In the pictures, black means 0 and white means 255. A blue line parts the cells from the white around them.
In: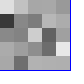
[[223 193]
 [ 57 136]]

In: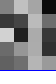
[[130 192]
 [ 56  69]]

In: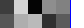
[[ 61 212]
 [ 86 174]]

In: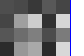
[[ 78  73]
 [ 69 159]]

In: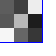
[[ 93  63]
 [ 87 184]]

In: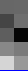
[[103 104]
 [ 69 110]]

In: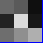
[[104  90]
 [ 34 219]]

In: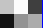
[[196 252]
 [ 19 147]]
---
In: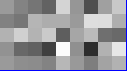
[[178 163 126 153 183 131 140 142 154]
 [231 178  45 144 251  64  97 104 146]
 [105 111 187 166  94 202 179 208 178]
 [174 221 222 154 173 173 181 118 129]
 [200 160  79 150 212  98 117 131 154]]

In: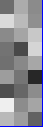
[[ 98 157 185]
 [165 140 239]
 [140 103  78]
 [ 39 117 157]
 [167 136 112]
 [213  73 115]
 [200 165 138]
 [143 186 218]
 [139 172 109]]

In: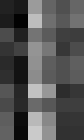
[[ 50  49 147 202   9  98]
 [ 53  52 136 185  12  94]
 [ 62  62  87 106  41  74]
 [ 54  44 151 194  39  86]
 [ 92  80  91 140  18  47]
 [ 95  80  94 145  19  42]
 [ 76  55 119 148  66  52]
 [ 61  63  91 116  32  76]
 [114  88 111 189   2  28]
 [102  80 100 155  25  34]]

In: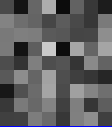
[[ 63 142 128  55 106 125  65  64]
 [ 94  54 127  64 132 104 122  56]
 [111 132 160  75 165 107  80  23]
 [ 38  54  63  78 162 101 141  89]
 [ 99 138  52  84  78 127  51  77]
 [165 101 166  13 202  94  19 122]
 [142  70  69  87  90 125 127 121]
 [122  55  73  92  70 100 110 131]
 [ 28  56  98  12 173 102  20  74]]

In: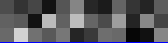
[[134  17   6 105 110  58  37 119  89 113 210 105]
 [ 68 136  36 158  75 101 189  97 187  18  90  97]
 [ 93  36  53 100  27  39 133  85  19  70  51  77]]

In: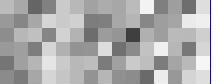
[[222 212 152 236 106 140 144 182 147 184 197 213 167 122 139]
 [246 185 165 124 190 202 161 123 189 184 202 229 181 160 117]
 [214 120 182 240 194 139 112 221 148 147 177 213 125 159 153]
 [207 185 186 158 176  63 149 156 109 179 210 133 192 183 141]
 [239 234 165 158 135 181 168 127 125 208 202 213 167 134 153]
 [222 110 158 127 243 187 167 172 162 184 202 129 101 168 187]]

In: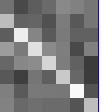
[[190  84 107 107 111 105 130]
 [ 83 248 119 120 121  90 127]
 [ 60 103 201  95 117  63  88]
 [ 59  97 125 213 140 135 103]
 [128  73 126 138 224 122 156]
 [ 97  97 122  90 133 237  93]
 [118  88 124  81 101  99 188]
 [118 129 137 106  93  73 113]]

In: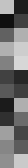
[[202 143]
 [ 92 134]
 [ 69 160]
 [107  48]
 [175  27]
 [ 63  89]
 [ 39  65]
 [215 129]
 [205 176]
 [176  97]
 [ 64  15]
 [ 29 195]]
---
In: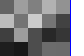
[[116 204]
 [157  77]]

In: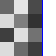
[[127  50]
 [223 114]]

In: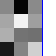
[[242 159]
 [115 112]]

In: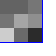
[[165 143]
 [106  43]]

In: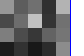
[[109 193]
 [ 76  55]]

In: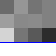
[[137 139]
 [118  89]]

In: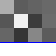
[[241  60]
 [ 53 135]]

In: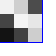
[[244 231]
 [ 65 206]]
